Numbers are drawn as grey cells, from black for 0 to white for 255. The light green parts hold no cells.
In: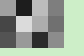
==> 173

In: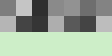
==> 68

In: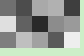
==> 140

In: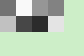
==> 43

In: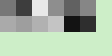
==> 19

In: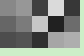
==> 33
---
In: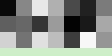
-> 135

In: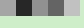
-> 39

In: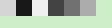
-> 24

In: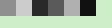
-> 204

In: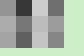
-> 55

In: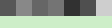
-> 136

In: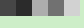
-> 43

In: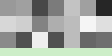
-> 160

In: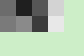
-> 31

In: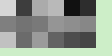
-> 61
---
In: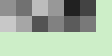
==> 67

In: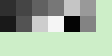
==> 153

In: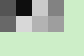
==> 130

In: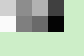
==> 64

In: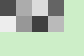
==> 100

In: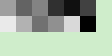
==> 65

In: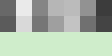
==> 60

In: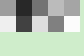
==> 165
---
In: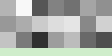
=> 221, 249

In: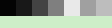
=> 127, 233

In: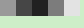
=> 33, 227

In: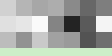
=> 132, 250

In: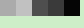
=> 78, 193

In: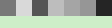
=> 189, 217
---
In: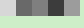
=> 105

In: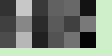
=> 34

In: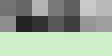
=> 88

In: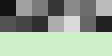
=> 174

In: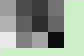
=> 232

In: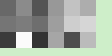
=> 51

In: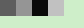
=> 94

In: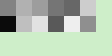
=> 226

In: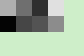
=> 4
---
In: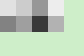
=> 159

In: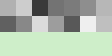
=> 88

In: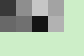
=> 112

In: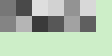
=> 87

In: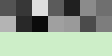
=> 154

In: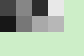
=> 119

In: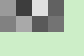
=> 169

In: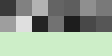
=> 29

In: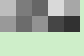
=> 146
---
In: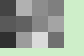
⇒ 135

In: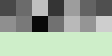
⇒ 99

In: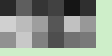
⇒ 193

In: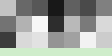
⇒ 122

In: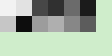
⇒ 106

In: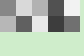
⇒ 82
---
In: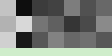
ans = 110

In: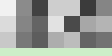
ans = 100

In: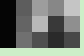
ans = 42

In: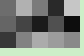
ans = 156

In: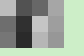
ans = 182

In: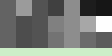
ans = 107

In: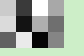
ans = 5
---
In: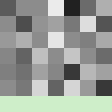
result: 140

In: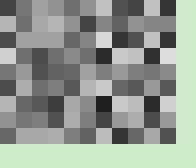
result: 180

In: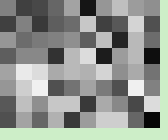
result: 64

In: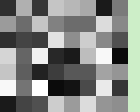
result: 155

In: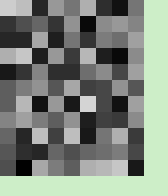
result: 52
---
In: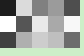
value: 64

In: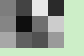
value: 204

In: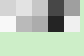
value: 248

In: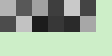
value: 194

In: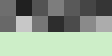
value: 118

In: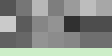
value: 147

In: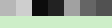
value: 12
